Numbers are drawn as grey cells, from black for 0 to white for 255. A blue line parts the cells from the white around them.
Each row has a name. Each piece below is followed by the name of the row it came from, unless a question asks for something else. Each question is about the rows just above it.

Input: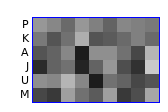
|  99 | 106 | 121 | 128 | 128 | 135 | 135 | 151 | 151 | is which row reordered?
P
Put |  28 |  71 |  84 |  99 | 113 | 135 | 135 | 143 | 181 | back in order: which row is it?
U
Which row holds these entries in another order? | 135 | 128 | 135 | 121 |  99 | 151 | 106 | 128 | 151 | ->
P
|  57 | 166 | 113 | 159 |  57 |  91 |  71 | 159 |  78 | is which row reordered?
M
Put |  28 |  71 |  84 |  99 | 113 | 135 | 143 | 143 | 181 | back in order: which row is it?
A

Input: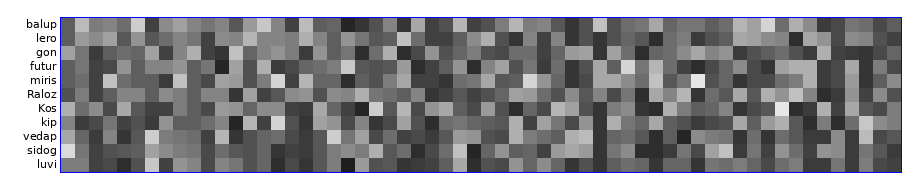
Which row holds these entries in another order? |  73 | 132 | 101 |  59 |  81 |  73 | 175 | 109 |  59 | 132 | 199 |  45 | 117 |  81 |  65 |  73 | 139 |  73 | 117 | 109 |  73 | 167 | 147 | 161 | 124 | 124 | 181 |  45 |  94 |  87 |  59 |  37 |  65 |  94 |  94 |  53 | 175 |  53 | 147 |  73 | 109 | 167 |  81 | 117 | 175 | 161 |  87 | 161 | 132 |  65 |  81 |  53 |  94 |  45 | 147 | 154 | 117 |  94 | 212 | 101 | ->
futur
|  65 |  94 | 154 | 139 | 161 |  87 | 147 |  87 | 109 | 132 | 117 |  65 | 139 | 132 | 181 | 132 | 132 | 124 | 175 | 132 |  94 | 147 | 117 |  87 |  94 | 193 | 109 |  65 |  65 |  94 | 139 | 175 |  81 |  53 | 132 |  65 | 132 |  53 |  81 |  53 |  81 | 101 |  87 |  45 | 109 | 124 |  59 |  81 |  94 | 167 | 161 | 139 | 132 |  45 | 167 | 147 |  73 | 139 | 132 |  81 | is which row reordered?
lero
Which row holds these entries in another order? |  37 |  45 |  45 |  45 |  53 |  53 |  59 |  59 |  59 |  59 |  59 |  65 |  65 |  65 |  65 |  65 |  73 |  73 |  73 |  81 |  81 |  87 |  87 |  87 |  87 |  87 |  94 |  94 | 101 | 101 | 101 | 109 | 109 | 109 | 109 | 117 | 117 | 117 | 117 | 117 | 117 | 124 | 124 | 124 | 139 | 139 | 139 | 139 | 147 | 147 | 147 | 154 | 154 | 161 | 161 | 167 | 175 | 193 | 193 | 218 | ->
sidog

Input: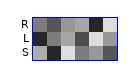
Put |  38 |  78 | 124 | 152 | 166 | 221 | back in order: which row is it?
L
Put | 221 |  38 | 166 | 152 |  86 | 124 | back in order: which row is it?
R
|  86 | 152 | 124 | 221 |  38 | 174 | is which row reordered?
S
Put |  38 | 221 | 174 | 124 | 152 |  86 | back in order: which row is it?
S
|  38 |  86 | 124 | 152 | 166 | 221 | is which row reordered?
R
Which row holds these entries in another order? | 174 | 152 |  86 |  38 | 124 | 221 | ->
S
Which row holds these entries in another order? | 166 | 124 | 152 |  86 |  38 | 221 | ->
R

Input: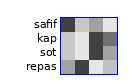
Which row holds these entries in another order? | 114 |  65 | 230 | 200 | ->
kap
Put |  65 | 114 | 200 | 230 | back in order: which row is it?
kap
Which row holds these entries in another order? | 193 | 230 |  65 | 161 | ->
repas
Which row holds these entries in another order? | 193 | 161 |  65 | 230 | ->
repas
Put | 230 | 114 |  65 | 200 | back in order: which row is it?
kap
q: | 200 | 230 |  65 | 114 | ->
kap

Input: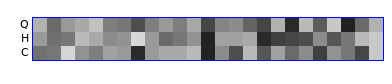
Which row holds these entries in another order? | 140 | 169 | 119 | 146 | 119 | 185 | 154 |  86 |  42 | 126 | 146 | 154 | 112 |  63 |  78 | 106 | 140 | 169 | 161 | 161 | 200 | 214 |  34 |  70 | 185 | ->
C
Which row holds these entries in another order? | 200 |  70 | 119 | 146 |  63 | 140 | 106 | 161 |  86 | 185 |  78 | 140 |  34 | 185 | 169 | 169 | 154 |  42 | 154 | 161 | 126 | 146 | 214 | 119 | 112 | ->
C

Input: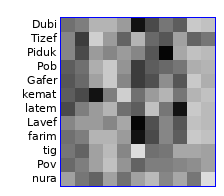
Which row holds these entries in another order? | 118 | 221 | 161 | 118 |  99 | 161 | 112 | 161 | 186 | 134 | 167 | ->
nura
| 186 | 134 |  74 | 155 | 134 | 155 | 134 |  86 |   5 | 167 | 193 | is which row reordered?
Piduk
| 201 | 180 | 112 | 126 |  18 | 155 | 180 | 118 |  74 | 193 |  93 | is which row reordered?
Dubi
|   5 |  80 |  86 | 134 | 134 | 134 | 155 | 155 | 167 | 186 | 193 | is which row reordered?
Lavef
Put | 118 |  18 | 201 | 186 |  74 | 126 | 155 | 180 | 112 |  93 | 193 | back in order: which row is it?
latem
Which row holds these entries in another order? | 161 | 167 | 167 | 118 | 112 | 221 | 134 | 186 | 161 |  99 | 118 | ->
tig
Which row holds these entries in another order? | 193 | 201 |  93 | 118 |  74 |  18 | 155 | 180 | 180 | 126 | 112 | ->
Dubi

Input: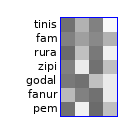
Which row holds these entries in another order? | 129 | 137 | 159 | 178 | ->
fam
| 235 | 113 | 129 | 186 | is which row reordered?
fanur
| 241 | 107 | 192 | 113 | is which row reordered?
pem
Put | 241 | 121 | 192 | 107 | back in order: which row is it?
rura
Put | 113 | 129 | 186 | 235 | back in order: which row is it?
fanur
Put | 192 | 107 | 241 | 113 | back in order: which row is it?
pem
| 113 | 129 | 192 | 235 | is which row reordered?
zipi

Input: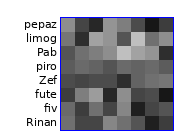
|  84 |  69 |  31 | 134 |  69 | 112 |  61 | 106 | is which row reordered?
fiv
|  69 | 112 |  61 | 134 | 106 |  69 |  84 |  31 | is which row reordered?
fiv
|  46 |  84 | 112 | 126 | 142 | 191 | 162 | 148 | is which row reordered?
Pab
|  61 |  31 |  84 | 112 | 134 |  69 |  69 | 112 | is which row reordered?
Rinan
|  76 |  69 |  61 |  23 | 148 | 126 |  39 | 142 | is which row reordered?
pepaz
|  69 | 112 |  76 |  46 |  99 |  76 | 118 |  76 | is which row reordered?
Zef

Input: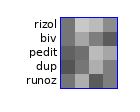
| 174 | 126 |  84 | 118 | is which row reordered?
dup
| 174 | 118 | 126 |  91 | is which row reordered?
runoz
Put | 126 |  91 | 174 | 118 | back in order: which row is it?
runoz
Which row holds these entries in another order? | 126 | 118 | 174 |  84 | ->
dup
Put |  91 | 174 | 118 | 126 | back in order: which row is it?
runoz
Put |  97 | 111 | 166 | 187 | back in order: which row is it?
pedit

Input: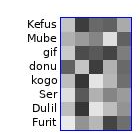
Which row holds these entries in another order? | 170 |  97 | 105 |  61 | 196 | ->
Kefus
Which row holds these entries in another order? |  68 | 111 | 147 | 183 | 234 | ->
Furit
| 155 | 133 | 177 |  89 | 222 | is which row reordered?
Ser

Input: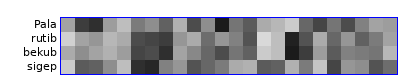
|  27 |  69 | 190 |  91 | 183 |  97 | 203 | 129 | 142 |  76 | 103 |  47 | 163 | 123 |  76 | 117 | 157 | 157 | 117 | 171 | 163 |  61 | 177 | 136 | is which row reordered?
bekub
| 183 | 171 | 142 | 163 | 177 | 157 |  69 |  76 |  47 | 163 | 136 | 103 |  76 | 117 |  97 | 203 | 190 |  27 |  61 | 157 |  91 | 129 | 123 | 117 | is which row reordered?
bekub

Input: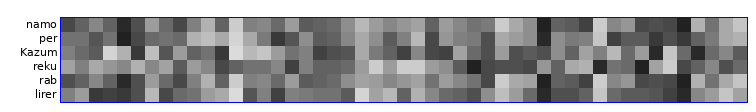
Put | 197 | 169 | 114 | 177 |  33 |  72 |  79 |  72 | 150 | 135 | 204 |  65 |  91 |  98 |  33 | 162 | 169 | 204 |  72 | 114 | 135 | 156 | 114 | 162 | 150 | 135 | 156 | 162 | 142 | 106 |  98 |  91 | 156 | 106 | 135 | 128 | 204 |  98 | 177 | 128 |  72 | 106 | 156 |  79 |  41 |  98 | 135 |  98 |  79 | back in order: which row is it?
rab
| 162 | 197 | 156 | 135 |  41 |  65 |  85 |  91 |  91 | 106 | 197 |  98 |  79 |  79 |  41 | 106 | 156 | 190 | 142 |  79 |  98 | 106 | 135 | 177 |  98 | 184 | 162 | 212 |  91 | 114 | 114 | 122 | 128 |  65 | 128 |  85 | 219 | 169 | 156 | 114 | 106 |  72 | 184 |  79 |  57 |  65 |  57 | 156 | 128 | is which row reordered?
lirer

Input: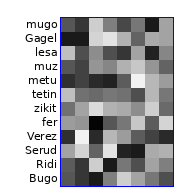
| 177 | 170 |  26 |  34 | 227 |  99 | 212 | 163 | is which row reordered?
Serud
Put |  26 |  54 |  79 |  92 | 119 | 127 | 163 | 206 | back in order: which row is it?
Ridi
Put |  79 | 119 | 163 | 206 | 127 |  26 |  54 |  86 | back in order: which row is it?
Bugo
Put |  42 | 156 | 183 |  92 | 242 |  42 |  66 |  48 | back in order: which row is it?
Verez
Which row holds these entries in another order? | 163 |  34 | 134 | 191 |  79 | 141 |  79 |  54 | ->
lesa

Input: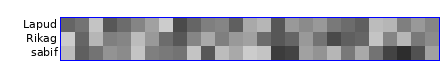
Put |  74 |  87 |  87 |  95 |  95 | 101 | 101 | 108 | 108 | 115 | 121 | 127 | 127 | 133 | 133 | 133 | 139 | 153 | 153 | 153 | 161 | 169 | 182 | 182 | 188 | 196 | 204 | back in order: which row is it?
Lapud
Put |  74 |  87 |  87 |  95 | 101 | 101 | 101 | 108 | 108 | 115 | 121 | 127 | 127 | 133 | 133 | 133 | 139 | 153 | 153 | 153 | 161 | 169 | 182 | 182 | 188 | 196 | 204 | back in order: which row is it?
Rikag
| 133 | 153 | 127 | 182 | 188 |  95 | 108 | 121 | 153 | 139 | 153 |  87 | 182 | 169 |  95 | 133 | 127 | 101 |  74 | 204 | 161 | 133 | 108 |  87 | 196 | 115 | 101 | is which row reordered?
Lapud
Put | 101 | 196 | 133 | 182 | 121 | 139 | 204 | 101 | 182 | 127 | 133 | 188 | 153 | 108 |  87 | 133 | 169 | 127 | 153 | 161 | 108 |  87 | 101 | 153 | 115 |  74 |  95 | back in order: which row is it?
Rikag
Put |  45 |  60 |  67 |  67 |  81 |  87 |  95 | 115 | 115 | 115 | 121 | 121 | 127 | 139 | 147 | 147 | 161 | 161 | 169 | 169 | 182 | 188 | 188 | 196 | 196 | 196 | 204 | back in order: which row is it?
sabif
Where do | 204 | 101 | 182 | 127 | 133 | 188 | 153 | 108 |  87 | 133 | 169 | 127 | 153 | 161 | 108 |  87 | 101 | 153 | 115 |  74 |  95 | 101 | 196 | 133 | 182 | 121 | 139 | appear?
Rikag

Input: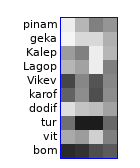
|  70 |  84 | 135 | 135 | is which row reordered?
Vikev
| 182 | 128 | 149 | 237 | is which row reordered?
pinam
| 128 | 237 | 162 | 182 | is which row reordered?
Lagop
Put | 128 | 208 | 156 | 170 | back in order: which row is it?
vit
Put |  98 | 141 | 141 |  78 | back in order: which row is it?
karof
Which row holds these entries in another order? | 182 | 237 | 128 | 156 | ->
Kalep

